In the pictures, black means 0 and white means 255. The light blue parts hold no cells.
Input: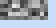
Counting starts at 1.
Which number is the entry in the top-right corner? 163
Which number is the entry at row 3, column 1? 124
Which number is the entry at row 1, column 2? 136
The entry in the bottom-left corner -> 124
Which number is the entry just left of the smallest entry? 100
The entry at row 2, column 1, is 84
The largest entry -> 233
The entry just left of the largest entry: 112
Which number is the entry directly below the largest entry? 84
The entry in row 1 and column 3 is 72
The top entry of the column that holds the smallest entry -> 178
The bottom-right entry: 136
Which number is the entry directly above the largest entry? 163
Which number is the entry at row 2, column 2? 57
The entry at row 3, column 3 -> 148

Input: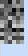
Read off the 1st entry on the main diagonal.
86
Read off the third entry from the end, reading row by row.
206
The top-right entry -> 141
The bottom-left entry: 206
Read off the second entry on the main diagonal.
86
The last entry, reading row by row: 167
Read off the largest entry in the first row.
155
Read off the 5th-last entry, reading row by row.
141
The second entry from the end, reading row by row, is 126
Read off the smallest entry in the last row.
74
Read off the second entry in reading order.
86

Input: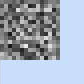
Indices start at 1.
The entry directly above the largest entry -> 96
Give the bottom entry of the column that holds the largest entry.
66
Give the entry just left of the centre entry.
66
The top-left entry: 128
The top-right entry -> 112
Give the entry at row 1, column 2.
112
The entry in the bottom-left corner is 167
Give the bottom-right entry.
112
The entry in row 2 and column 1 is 82
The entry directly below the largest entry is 82
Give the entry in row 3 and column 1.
140
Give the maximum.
235
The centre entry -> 194
